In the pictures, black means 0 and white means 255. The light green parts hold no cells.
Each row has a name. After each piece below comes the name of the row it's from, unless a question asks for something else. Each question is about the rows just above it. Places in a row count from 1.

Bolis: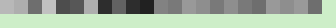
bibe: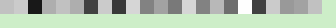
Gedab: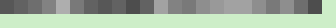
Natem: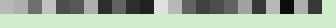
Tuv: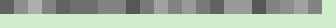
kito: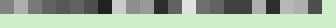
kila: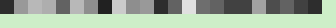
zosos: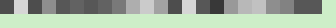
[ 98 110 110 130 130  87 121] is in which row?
Tuv
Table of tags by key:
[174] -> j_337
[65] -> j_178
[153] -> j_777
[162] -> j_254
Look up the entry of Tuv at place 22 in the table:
j_254
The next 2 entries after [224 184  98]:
[65 77]
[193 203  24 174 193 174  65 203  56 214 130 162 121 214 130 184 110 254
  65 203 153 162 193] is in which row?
bibe
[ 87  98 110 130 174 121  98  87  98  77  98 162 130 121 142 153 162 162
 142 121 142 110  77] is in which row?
Gedab
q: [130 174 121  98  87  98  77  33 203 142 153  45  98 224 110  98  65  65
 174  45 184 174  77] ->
kito
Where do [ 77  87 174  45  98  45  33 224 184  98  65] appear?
Natem

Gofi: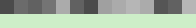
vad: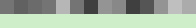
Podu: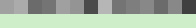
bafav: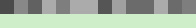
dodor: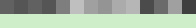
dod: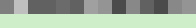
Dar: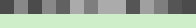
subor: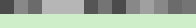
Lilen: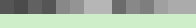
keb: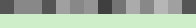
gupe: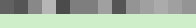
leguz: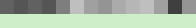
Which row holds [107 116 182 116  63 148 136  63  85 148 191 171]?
vad
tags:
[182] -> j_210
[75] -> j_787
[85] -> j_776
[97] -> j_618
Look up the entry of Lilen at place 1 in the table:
j_776
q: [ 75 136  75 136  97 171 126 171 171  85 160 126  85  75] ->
Dar
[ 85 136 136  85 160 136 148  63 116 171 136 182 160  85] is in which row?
keb
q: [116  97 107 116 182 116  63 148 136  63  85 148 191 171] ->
vad
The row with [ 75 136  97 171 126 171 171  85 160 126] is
Dar

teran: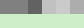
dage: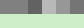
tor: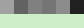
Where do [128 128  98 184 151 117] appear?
dage
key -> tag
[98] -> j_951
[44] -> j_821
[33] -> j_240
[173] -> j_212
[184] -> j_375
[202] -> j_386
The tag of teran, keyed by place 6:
j_212

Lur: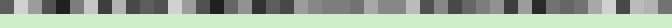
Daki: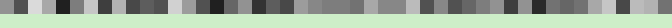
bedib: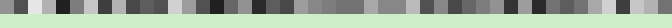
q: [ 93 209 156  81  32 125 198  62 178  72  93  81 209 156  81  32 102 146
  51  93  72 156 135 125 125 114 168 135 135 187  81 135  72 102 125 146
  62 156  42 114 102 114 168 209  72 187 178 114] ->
Lur
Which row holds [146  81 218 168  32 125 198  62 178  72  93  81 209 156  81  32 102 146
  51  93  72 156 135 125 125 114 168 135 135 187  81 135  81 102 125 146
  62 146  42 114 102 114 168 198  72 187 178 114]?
Daki
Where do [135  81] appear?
Daki
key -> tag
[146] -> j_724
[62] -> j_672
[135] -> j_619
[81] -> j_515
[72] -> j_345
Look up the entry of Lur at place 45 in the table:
j_345

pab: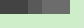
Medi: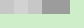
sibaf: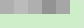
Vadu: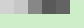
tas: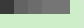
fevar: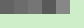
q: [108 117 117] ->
tas
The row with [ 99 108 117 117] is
tas
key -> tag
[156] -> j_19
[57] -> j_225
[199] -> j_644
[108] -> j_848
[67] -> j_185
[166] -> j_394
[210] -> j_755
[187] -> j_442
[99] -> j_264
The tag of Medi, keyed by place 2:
j_755
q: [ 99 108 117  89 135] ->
fevar
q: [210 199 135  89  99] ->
Vadu
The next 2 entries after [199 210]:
[199 156]

